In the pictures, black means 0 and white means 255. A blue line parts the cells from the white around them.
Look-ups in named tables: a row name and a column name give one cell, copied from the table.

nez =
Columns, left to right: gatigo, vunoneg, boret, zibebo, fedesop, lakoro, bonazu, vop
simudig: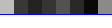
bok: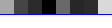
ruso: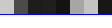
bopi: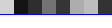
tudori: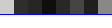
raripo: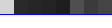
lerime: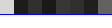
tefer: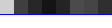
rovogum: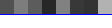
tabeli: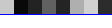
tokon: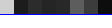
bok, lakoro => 39
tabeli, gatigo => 201
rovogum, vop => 178
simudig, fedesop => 82
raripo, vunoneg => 42
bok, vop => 217
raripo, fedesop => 30
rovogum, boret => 92
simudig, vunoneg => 56
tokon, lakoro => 93
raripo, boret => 38
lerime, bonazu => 31
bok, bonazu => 44
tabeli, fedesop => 36

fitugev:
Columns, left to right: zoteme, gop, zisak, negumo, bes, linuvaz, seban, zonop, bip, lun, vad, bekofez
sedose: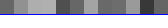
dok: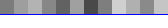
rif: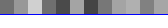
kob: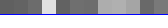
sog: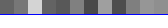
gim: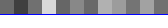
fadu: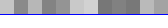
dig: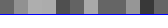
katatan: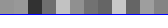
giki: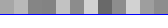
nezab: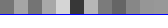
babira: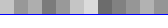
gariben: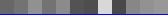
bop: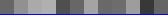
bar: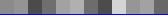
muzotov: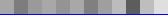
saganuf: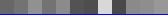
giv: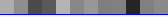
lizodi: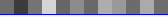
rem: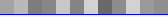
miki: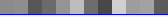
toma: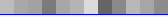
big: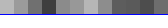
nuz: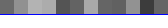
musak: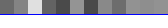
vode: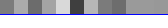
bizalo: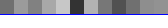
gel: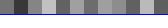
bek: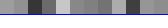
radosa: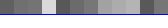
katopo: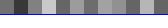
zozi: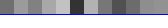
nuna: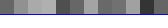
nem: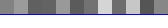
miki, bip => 208
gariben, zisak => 145
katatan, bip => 200
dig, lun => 150
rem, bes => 199
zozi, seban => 178
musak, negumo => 99
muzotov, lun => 93
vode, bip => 109
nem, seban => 114
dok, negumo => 135
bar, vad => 162
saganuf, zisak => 145
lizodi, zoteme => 109
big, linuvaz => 152
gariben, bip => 73
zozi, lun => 108

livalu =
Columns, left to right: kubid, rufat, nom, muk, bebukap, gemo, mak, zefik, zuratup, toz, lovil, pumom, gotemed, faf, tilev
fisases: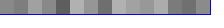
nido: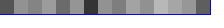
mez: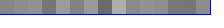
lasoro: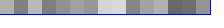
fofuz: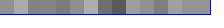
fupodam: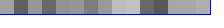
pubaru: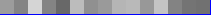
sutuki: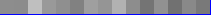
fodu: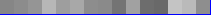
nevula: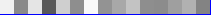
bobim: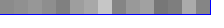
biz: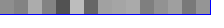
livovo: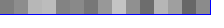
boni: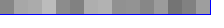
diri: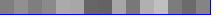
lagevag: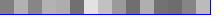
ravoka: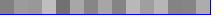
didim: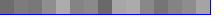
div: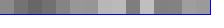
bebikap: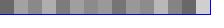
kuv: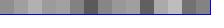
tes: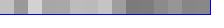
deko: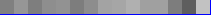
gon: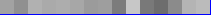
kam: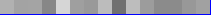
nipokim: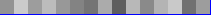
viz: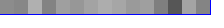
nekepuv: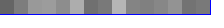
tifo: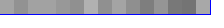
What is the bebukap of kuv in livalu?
161
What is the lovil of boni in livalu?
135
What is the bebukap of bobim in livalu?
128
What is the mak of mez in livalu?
154
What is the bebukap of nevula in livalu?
207
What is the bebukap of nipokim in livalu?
152
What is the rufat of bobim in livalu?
144
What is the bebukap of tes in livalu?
168
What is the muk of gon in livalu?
170
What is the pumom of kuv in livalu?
170

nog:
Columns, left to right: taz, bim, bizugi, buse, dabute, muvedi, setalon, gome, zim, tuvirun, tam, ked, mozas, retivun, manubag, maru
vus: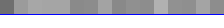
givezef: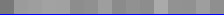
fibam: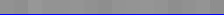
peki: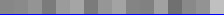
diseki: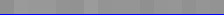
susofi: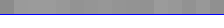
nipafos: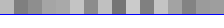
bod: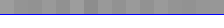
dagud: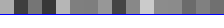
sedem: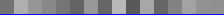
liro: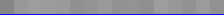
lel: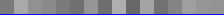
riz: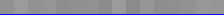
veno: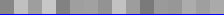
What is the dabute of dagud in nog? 182
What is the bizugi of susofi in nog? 155
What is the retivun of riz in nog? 146
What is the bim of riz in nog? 155
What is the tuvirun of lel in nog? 104
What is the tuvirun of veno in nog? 157
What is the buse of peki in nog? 123
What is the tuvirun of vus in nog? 144
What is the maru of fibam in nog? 142
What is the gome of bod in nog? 153
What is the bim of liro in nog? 152

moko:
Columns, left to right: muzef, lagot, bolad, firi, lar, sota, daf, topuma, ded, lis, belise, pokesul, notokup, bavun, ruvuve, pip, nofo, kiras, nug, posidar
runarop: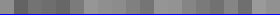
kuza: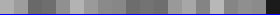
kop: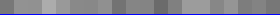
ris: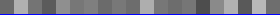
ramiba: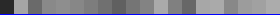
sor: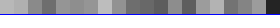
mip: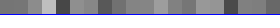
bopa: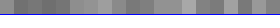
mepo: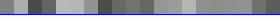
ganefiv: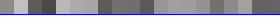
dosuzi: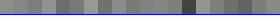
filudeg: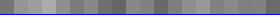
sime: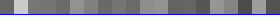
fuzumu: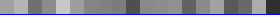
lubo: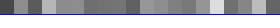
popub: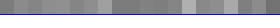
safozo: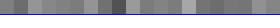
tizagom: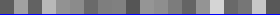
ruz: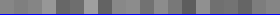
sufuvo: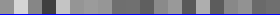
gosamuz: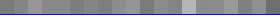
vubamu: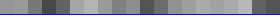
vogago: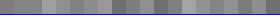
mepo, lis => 115
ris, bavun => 118
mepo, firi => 100
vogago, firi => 159
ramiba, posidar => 172
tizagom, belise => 149
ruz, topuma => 99
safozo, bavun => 167
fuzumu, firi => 139
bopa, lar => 117
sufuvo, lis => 112
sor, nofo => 115
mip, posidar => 104

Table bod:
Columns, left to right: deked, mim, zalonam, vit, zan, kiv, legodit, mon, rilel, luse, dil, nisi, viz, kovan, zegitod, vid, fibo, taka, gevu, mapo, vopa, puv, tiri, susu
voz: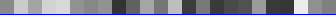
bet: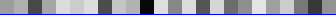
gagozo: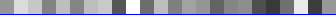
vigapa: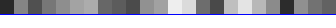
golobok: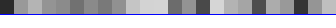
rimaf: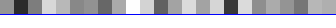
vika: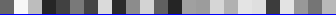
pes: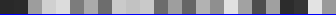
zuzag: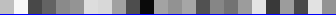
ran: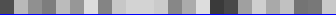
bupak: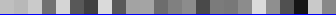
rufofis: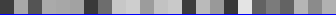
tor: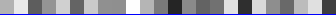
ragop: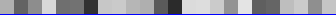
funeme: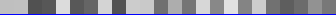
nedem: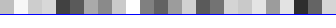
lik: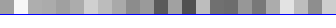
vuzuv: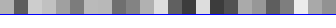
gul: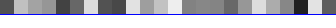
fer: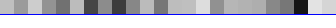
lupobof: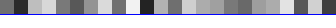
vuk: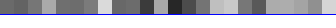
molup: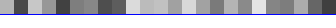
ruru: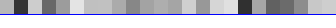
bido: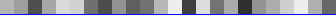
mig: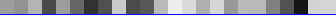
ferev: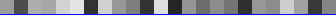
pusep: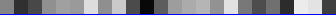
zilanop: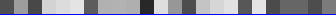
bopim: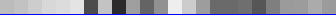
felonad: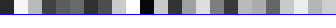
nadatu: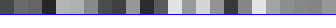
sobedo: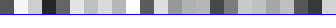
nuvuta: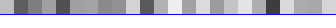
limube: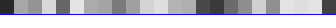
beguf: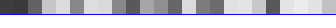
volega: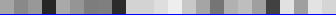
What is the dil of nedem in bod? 128
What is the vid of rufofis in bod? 153
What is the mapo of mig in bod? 129
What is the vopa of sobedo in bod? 191
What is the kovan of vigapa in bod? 219
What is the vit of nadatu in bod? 38
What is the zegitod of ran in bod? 221
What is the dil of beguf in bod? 166
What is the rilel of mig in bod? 202
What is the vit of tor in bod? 148
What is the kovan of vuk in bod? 76
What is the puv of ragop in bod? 203
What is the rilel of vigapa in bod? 92
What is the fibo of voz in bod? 74

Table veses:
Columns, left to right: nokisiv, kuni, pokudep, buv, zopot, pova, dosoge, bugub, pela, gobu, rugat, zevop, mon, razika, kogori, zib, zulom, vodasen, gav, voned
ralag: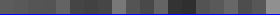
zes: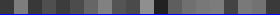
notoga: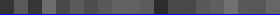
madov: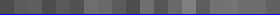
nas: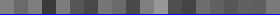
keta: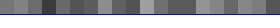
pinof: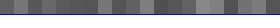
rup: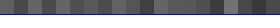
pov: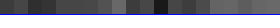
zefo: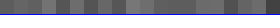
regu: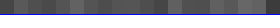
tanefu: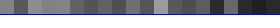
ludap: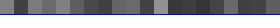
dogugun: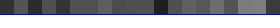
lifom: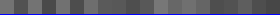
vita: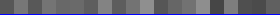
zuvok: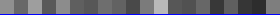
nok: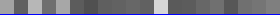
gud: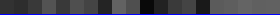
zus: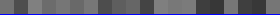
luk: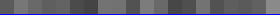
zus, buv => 108
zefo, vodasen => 100
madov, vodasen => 109
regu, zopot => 84
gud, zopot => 57
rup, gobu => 85
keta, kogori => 147
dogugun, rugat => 80
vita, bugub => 131
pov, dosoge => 72
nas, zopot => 124
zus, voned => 118
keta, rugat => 159
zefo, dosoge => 84
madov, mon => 105
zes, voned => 58
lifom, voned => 71
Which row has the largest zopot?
nok

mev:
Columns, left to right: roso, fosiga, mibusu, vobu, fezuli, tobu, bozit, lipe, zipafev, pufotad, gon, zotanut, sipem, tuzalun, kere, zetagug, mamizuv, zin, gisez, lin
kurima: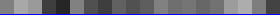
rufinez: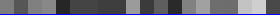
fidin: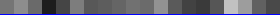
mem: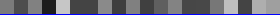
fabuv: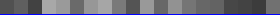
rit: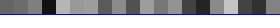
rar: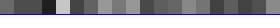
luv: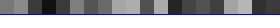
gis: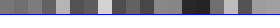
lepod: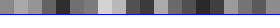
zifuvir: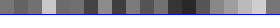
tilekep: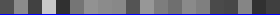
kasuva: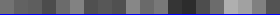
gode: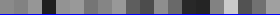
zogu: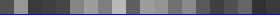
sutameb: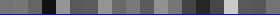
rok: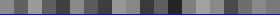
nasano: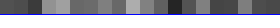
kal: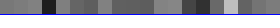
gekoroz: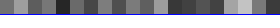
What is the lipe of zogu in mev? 126
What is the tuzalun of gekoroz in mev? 65
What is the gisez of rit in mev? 49
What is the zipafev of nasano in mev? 104
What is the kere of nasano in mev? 128
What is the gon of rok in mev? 59
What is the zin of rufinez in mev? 195
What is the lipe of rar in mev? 152

